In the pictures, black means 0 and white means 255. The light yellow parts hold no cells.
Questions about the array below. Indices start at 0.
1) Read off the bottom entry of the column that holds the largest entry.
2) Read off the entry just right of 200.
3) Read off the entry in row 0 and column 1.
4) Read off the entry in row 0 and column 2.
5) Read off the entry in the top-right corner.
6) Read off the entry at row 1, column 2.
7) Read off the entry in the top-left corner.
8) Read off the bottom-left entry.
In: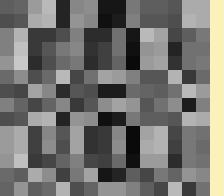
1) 148
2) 44
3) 100
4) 155
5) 171
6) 171
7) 94
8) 100

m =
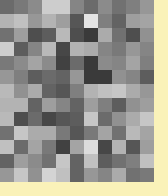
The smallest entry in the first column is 99
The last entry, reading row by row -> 121
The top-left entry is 107
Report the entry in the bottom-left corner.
151
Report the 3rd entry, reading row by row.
139
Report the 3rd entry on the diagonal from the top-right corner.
113
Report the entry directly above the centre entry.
151
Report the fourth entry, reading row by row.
205
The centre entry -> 127
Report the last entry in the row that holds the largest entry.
164
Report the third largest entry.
212
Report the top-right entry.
151
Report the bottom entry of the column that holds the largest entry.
151
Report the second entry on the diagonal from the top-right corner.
158
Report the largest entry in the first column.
205
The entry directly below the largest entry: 58
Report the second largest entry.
220
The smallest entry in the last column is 93
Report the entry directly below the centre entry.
99
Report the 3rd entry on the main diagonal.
78

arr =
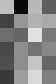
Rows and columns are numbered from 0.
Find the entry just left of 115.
142
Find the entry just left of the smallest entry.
191
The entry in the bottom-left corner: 57
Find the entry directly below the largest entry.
115
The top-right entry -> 93
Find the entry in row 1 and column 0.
65
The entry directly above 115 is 225

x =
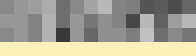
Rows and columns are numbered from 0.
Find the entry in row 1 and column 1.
151
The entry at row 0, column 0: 137
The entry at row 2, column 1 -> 151
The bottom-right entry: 117
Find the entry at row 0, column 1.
151
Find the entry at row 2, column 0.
137
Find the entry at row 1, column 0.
151
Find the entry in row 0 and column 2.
158
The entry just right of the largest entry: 110
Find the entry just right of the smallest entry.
151

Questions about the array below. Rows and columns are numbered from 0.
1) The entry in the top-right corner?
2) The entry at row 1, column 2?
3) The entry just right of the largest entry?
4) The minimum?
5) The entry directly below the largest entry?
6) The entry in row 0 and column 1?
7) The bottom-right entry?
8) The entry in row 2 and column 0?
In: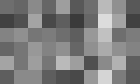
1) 88
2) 164
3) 164
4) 58
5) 193
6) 102
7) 88
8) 131

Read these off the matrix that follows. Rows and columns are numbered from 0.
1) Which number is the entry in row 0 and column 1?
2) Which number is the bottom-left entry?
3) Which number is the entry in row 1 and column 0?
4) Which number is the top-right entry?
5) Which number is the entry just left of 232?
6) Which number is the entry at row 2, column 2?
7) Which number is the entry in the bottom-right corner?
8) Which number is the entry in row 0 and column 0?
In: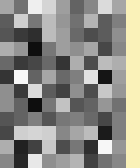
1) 113
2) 135
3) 92
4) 166
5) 39
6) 46
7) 135
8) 166

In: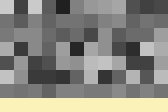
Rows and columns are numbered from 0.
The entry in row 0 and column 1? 65
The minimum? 32
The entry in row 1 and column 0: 115
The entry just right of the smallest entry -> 129
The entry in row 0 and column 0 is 202
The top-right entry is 72
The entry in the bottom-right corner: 115
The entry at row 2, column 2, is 137
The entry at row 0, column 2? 202
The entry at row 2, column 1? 137
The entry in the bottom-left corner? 121
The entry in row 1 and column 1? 92
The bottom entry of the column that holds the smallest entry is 129
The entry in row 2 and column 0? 121
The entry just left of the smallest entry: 92

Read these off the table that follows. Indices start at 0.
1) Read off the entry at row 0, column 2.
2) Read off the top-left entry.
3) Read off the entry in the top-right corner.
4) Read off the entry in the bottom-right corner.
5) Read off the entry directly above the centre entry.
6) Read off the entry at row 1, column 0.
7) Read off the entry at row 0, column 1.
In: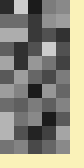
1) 27
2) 43
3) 137
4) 137
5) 151
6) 108
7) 204
